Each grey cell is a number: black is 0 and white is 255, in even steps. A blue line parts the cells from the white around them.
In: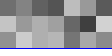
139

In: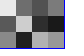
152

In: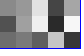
55

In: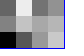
201

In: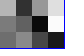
25

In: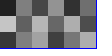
174
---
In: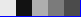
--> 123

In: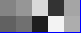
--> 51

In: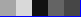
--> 100

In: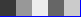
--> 102

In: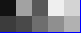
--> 239

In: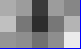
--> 156

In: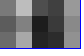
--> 64

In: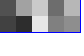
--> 109

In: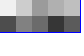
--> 176

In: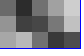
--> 161
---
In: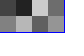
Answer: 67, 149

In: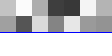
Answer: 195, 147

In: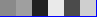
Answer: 138, 207

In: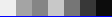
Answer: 239, 12

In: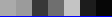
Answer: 170, 6

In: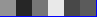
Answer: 147, 91

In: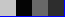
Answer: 199, 45
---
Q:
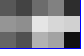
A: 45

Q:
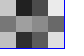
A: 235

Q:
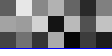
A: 128

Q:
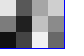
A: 207

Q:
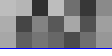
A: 138

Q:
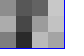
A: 200
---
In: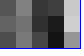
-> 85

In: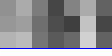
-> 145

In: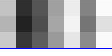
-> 195

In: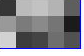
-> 54

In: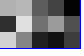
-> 177

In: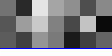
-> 115

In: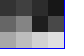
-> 51

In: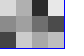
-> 217

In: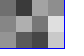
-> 111
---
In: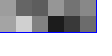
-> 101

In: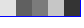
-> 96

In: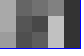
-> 101

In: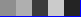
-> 175

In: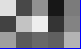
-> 72

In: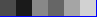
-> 26

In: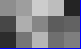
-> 158

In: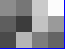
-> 118
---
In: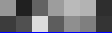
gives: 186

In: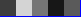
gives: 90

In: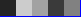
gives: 129

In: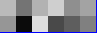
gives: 143

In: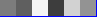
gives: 210

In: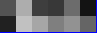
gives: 108

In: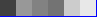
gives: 204

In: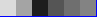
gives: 111

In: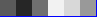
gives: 216

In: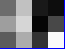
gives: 158
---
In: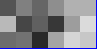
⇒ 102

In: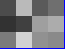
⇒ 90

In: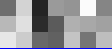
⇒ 36

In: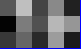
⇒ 68

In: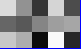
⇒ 53

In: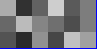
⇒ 98

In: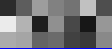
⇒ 157

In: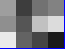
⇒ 114

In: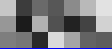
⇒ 106

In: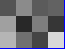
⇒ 91
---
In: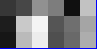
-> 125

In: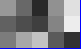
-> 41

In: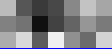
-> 136

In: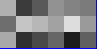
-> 146

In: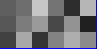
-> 116

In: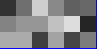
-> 137

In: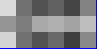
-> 97

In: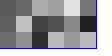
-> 160

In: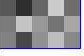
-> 101

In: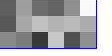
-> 100
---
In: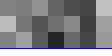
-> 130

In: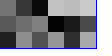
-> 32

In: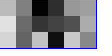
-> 213

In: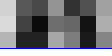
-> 181

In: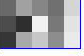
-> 54

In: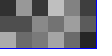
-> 171

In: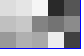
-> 153

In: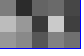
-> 152

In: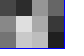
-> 116
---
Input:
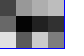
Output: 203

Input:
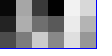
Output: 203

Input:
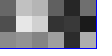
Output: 132

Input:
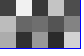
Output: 152

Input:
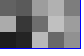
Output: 185

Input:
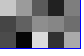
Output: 219

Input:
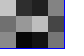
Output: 19

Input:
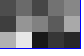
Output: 24
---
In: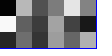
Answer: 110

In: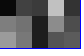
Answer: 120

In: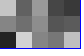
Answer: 211

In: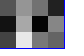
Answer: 233

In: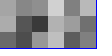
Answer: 77

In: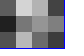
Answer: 185

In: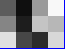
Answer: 71

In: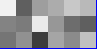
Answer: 145
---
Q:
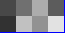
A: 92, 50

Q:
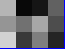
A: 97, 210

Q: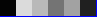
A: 32, 3

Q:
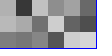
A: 105, 126

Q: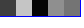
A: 116, 62

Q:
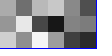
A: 79, 207

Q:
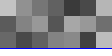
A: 182, 104

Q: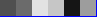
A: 157, 80

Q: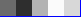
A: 216, 107

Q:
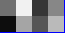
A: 135, 13
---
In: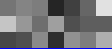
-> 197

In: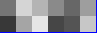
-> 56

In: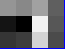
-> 20

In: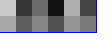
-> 169

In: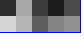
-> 213

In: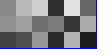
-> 145

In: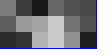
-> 95

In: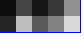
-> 36
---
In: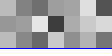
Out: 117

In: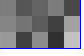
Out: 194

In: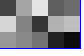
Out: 12

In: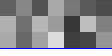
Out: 149

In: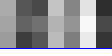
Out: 53

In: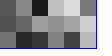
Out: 186
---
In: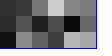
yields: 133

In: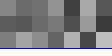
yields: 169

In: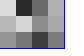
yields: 105

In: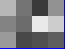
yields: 58

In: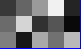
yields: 241

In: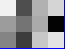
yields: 177

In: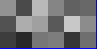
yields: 97

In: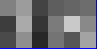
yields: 101

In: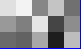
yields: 196

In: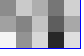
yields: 118
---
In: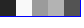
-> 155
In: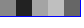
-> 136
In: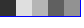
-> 146
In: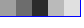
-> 159
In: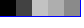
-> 138
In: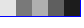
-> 121
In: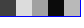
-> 161
